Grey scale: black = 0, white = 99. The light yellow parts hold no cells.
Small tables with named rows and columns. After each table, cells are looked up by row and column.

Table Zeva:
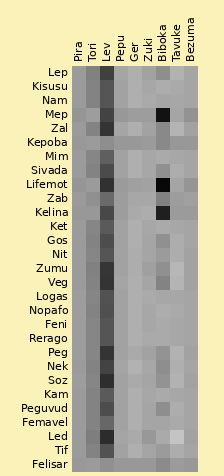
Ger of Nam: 68
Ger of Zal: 68
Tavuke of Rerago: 65
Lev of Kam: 35
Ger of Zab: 65
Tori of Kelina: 59

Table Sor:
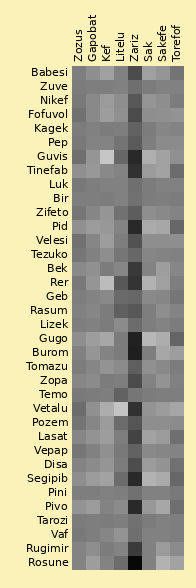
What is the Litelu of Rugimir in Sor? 51
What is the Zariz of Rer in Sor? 20
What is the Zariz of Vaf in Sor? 43
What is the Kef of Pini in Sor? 50
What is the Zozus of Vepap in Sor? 46
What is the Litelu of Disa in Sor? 48
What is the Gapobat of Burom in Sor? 58
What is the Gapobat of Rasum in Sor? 52
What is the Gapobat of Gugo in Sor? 61
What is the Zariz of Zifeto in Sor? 36
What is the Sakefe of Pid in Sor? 65
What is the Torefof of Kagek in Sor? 51
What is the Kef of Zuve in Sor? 49
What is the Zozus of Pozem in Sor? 45

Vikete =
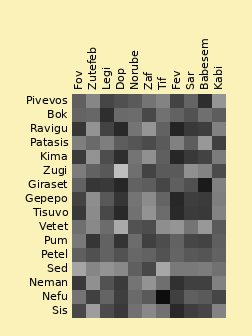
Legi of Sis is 29
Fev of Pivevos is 26
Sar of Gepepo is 24
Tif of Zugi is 35
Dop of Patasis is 36
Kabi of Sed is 44
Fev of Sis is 16
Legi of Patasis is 49
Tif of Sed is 65
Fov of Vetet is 43
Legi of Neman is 32

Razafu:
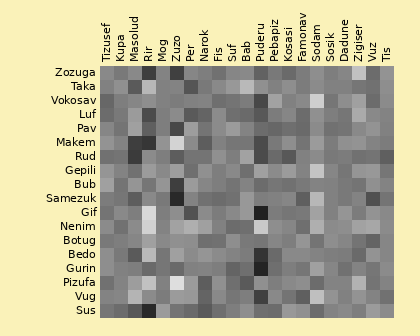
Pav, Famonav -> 41
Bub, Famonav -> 47
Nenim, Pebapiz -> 55
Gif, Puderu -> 13
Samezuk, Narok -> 44
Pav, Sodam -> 54
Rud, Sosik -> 47
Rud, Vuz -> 45
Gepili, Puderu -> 62
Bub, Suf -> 45
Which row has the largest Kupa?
Taka

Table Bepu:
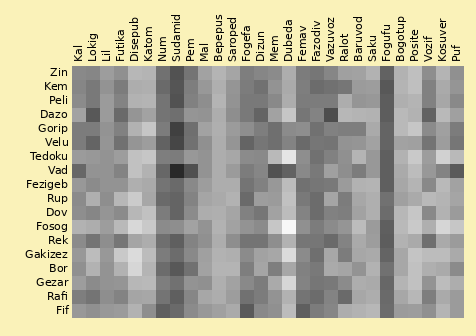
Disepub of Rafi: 64
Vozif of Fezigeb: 53
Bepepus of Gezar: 68
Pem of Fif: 54
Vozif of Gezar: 57
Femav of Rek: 46
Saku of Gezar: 66
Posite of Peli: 70
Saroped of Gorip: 60
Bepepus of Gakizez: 69
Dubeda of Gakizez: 85
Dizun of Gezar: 48
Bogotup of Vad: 66
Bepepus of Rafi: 67
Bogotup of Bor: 65
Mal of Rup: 64
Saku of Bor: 69
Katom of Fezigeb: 66
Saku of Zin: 69
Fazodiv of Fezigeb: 46

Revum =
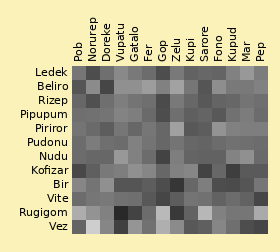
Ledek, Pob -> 46
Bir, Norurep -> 45
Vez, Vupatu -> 25
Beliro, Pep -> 50
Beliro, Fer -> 61
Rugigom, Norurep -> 57
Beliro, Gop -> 50
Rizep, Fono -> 39

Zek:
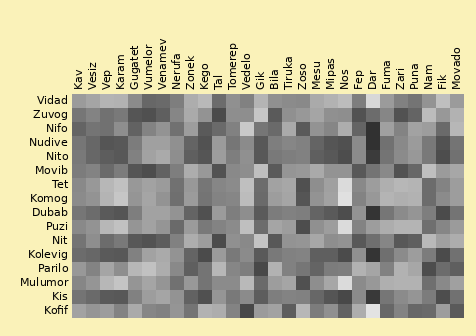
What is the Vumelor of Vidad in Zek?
40
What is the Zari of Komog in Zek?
68
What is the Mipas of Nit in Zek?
55
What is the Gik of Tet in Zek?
42
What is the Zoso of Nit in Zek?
58
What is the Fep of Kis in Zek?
54
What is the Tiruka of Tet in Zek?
65
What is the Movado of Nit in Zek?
67
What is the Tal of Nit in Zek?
29
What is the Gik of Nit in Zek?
76
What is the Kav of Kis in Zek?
45
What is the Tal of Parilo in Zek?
71
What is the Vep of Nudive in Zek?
33
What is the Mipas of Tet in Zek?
62
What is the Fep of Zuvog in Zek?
32
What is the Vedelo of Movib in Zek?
55
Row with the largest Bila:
Parilo

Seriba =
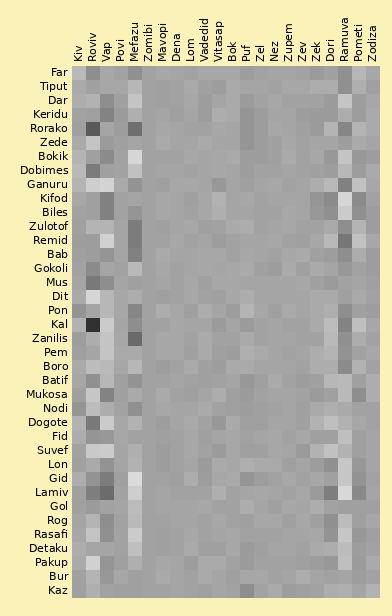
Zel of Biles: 63
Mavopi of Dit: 62
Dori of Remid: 72
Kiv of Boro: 66
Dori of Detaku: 67
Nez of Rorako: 65
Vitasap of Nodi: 63

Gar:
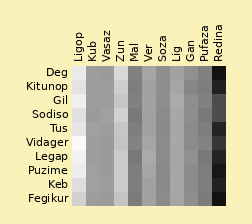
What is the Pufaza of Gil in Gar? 50
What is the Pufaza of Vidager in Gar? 51
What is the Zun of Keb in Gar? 79
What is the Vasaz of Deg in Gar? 60
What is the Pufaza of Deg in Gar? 50
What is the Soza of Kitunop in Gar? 55
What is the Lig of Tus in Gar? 64
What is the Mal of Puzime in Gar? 49
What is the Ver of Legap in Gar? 66
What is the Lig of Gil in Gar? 66
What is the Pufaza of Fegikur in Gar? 48
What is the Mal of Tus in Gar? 49
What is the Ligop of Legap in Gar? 94
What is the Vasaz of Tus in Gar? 61
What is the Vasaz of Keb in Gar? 61
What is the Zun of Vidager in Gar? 76

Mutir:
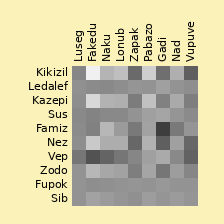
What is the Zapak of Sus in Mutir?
57
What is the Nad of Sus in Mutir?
58
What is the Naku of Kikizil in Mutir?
70
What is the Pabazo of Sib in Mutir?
61
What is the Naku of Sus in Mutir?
53
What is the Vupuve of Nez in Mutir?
40
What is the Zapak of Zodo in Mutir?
49
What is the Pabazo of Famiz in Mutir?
63
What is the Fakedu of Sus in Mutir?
51
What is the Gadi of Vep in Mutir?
66
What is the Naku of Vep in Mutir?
39
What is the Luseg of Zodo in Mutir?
57
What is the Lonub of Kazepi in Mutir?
68
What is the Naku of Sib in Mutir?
60
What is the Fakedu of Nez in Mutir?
78
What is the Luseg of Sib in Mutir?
57
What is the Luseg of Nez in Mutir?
55
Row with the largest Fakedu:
Kikizil

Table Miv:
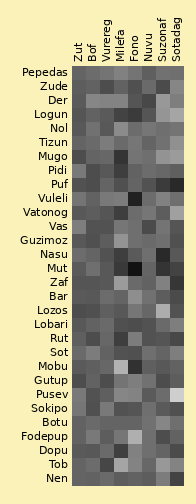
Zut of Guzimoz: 34
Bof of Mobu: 37
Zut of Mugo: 30
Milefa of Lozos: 34
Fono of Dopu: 50
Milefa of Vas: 46
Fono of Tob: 51
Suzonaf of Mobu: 34
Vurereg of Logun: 35
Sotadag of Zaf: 21
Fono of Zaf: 41
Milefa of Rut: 24

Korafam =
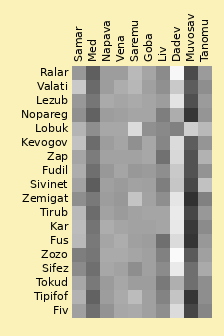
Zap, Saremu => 63
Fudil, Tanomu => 57
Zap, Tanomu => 69
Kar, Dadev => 90
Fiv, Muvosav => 27
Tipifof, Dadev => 76
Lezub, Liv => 61

